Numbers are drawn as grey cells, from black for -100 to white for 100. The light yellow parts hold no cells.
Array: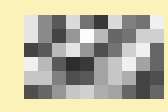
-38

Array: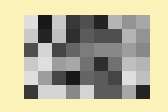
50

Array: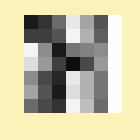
99

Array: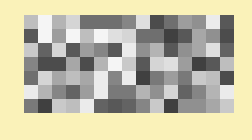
84

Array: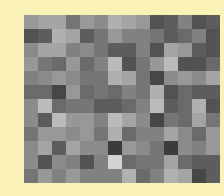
-27
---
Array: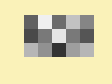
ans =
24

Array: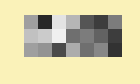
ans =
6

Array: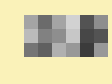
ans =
-54

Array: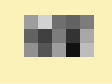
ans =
-87

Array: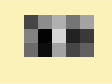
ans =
-45

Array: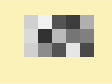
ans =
80

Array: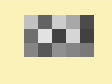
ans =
4

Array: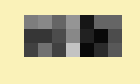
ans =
-66

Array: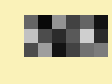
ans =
-11

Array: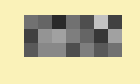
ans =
-30
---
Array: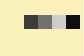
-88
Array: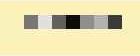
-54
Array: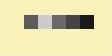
-80
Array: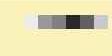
57
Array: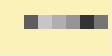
-8
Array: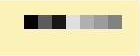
2
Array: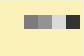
-59
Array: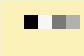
39
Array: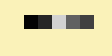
-50
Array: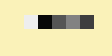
-51
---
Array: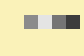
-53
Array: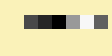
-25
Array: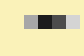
66
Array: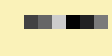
-4
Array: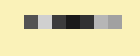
26
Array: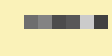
-49
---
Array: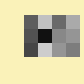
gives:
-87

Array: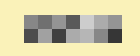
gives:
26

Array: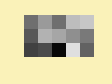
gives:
40

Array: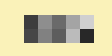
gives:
1

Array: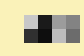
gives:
-89

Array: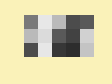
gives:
72
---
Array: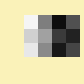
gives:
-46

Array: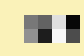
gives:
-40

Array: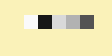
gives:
-35

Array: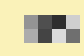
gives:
-13

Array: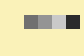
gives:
-66

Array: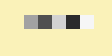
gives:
93

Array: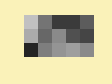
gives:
8

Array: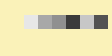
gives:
-36

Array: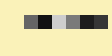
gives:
-58
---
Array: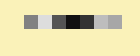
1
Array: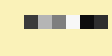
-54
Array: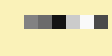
2
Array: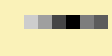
61
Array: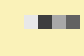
82
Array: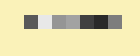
-30
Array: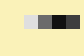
75
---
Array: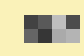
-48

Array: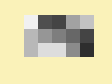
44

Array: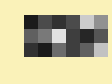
-25

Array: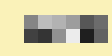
4

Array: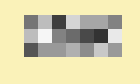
48

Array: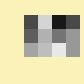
-26
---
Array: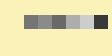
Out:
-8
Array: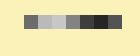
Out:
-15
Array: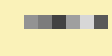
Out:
15
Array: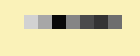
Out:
65
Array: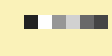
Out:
-73
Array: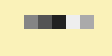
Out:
4
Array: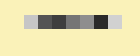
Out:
55
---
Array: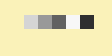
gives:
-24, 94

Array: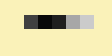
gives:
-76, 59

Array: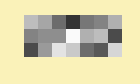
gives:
96, 96

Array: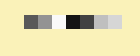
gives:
-84, 95

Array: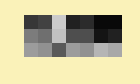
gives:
-39, 59

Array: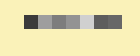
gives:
15, 63

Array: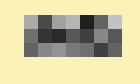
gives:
-32, 52

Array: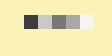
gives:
-6, 92

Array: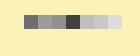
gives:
-49, 73

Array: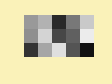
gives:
-44, 85
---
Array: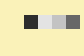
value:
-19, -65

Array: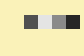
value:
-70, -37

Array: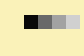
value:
63, -93

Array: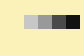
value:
-86, 56

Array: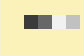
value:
51, -54

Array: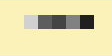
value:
-75, 64

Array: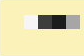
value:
30, 93

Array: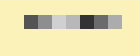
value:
35, -34

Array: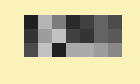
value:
-40, -40

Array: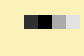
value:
78, -62
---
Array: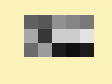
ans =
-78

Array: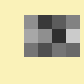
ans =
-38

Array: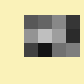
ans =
-84

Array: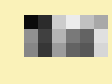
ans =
-22

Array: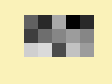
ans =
-41

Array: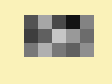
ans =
-6

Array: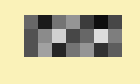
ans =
17

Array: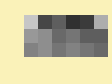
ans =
2
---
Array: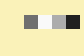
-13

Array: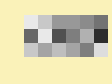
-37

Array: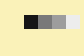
-5

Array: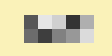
-51

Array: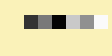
-60

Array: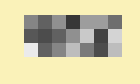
-48

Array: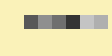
-31

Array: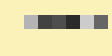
-48
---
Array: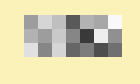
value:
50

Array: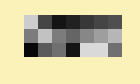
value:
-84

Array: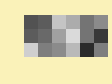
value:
54

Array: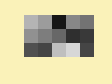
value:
-83

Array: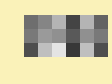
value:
41

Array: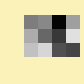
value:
-97

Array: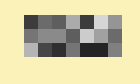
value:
-26

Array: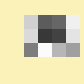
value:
-20
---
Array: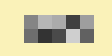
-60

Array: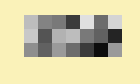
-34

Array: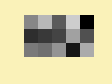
-55

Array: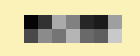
9

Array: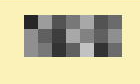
-25

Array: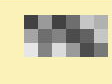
-14

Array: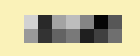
-60

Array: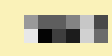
-97
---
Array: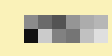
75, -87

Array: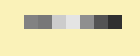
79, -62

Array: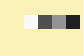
95, -75

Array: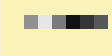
80, -86

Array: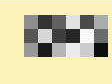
95, -88

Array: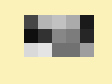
79, -88

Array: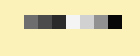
91, -94

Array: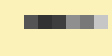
55, -61
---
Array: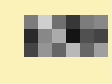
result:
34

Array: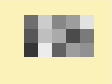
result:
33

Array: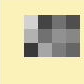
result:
14

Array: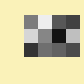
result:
-85

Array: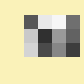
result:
21

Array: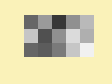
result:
13

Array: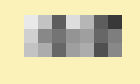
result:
-9

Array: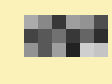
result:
-11

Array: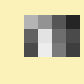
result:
-14

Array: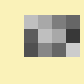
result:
32
